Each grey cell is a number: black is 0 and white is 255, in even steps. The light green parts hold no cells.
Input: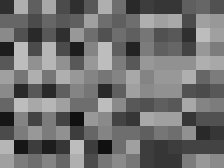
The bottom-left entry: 160
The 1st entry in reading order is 47
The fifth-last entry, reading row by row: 54
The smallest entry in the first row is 41
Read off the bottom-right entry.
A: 138
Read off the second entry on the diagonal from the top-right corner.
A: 160
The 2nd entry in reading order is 175
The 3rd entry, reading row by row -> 95
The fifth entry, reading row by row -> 75
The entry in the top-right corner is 81
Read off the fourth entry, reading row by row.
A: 168
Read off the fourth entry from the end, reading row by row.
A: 54
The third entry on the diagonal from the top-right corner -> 47

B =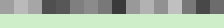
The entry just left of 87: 79
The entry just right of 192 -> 120
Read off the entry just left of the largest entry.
145
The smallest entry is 58
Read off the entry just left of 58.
120

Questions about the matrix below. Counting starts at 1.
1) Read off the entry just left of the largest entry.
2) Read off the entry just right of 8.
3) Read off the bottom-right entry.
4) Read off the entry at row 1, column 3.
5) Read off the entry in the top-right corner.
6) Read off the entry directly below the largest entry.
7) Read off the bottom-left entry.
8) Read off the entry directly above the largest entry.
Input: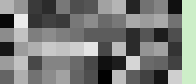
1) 8
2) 235
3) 207
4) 58
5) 16
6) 194
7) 100
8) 148

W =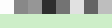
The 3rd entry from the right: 225
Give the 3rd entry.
150
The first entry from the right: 190

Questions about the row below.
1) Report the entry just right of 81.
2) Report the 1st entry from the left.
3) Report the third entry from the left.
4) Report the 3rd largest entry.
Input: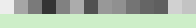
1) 152
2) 237
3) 122
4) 195

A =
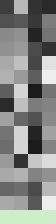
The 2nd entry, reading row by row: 184
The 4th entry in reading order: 42
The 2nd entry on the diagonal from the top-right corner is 56
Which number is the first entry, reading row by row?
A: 62
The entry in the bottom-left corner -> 169
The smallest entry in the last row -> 87
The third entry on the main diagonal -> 35
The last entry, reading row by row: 238
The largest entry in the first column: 177
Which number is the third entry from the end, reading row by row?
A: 161
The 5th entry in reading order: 81
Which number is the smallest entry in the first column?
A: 42

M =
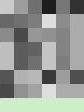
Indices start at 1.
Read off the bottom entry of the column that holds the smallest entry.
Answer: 222
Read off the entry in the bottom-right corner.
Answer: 171
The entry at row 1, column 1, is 202
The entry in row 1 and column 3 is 112
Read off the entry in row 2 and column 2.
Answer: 112
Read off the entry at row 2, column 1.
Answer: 104
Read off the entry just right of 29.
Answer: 119
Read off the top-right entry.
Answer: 50
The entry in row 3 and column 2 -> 73
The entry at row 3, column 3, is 151
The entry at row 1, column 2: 157
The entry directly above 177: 92
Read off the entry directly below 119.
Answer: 139

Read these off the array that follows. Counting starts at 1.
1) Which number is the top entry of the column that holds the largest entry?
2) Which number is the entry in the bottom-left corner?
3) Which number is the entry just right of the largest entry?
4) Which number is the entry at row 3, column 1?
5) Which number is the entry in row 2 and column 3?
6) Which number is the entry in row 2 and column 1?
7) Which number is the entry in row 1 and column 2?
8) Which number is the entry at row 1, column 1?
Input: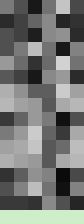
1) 196
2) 57
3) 114
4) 80
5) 100
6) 43
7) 80
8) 122

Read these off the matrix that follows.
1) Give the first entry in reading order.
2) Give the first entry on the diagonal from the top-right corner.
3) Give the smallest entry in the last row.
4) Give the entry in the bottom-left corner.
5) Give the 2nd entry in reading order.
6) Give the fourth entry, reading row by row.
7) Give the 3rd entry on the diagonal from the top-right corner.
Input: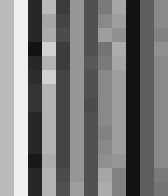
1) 186
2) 137
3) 18
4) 186
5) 239
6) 186
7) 18
